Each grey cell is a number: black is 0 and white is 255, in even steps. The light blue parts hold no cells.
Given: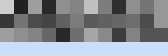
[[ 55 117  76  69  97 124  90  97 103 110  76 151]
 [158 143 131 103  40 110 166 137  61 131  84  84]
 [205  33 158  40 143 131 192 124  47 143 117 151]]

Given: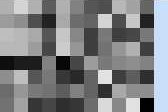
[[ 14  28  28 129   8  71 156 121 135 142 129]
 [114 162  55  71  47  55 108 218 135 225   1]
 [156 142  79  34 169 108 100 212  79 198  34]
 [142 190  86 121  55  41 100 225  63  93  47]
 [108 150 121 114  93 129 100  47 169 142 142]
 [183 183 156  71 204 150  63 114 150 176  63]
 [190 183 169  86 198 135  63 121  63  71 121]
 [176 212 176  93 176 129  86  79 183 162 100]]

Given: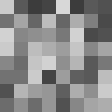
[[203  89  60  68 216  60  89  81]
 [114 165 102 189 102 173 127  74]
 [108 143 108 150  81 135 165 173]
 [210 135 143 150 120 210  74  81]
 [ 81 181 157 150  95 173 143 203]
 [203 127 189 173 157 197 135 165]
 [135 108 197 210 143 181  89 120]
 [114 114 203  68 157  95  89 189]]

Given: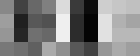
[[158  32  88  81 239  44   4 225 177 164]
 [120 112  96 170 143  88  66 150 170 158]
 [136  66 104 128 219  58  12 206 198 192]
 [150  38 112 104 239  44   4 225 184 184]]

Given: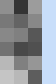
[[114  73  80]
 [136 128  87]
 [197 184  93]
 [120 100 136]
 [184 128 150]
 [143  52 156]]

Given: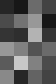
[[152 129  83 107]
 [137  38  99  67]
 [ 38  23 107  67]
 [ 91 200 129  75]
 [ 75 115 152  23]
 [ 52  46 179  52]]

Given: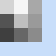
[[ 63 103 139]
 [ 83 191 154]
 [212 246 168]]

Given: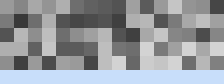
[[175 175  97 197  91  91 103 190 116 110 211 122 160 211 168 211]
 [122  57 110 175  83  70  76  83  64 175 183  83 122 168 190 160]
 [ 83 183 142 190 110 142 160 183  83  64 168 197 134 128  76 134]
 [142  64 154  76 160 154  70 190 211 103 204 197 211 110 183 128]
 [154 134 168 148 175 110  97  91  83 160  91 154 197 148 142  70]]
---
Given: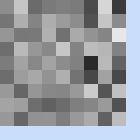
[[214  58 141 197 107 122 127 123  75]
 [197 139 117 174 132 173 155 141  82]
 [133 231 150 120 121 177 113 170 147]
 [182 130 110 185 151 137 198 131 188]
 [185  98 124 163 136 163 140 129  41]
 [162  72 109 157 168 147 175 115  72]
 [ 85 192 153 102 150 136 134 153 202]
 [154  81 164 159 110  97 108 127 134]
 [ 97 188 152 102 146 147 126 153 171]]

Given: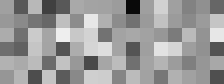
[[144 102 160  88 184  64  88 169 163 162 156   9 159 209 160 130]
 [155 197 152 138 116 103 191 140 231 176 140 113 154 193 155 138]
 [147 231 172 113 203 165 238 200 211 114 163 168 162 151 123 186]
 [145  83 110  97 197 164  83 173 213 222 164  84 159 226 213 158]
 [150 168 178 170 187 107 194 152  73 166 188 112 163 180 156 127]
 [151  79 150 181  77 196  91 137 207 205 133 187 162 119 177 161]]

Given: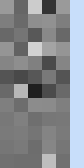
[[ 52 154 154 102 204]
 [145 126 126 106 142]
 [137 104 104 117  88]
 [164 149 149  98 210]
 [ 74 133 133 142 128]
 [121  84  84  73  87]
 [ 75 105 105 183  31]
 [139 127 127 109 140]
 [119 120 120 128 111]
 [132 122 122 124 117]
 [134 118 118 122 109]
 [190 112 112 110 110]]

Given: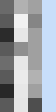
[[177 161 106]
 [242 133  90]
 [231 160  43]
 [143 160  90]
 [231 160 109]
 [235 178  90]
 [231 160  40]
 [229  78  90]]

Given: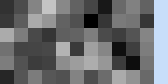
[[129  98  50  76 132 196 136  98  70  24 105]
 [117  54  56  93 170 150  98  80   0  54 122]
 [ 84 133 171 125  73  53  95  99 126  75  62]
 [ 63 125 113  68  69  72 179  58 160 134  15]
 [ 13 116 125  82  60  65 141 157 173 151  60]
 [146 105  38  85 124  87  81 131  77 108 171]]

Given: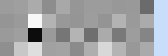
[[153 107 156 159 171 141 168 150 156 156 152]
 [154 171 149 154 247 179 152 149 157 148 179]
 [157 133 154 159  12 154 118 180 111 171 121]
 [152 170 143 199 222 161 163 139 174 216 180]]

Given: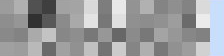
[[131 218 156 176  81  63 162 164 217 125 232 147 177 132 143]
 [107 235 142 150  49  88 139 169 227 119 224 144 141 145 157]
 [135 129 137 131 170 195 135 142 120 151 103 139 120 164 151]
 [157 209 160 157 185 106 161 145 192 115 203 133 175 120 145]]

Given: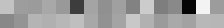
[[243 156 194 157 155 168 153  61 164 144 160 130 204 126 137   5]
 [184 182 136 148 180 176 183 191 168 146 164 200 177 155 169 162]]
